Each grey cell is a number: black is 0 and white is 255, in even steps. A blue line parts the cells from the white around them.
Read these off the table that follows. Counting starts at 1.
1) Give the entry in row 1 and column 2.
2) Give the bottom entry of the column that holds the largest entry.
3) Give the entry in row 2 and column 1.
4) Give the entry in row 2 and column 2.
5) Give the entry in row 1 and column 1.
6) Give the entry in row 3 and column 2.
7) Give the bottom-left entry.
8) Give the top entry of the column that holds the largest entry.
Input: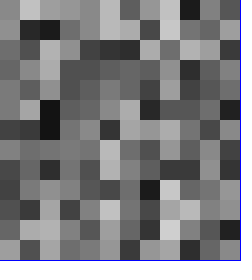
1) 193
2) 165
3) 144
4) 40
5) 137
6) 80
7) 158
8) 193

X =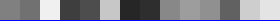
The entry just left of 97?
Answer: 144
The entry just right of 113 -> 240
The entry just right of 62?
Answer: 77

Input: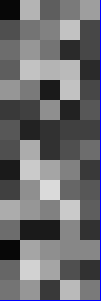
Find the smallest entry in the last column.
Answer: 42
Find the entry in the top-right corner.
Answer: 158
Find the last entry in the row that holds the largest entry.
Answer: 87
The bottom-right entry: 122
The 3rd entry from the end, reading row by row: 57
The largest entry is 218
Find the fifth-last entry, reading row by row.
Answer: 116
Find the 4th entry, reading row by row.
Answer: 122
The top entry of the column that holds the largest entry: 94
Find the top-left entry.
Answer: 7
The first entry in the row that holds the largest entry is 64
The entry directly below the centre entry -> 165
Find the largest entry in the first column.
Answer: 172
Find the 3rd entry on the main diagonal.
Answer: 116
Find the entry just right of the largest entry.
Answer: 102
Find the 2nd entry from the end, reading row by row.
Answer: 186
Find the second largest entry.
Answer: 210
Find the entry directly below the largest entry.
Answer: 129

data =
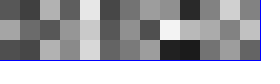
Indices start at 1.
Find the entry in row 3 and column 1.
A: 79
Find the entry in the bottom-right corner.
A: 100
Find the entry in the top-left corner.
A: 87
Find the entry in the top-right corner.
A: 130
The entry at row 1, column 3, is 178
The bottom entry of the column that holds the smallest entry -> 27
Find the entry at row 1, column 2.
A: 64
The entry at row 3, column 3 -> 178
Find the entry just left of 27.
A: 33
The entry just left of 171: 185
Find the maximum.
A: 243
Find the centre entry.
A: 144

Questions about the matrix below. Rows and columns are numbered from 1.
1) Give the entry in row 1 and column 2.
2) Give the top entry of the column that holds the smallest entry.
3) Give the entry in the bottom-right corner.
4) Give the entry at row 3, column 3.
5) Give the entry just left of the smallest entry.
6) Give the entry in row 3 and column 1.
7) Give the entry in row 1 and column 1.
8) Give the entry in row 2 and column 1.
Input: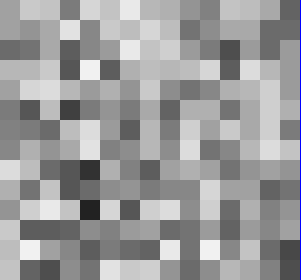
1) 201
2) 214
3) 78
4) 169
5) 195
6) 107
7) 161
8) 161
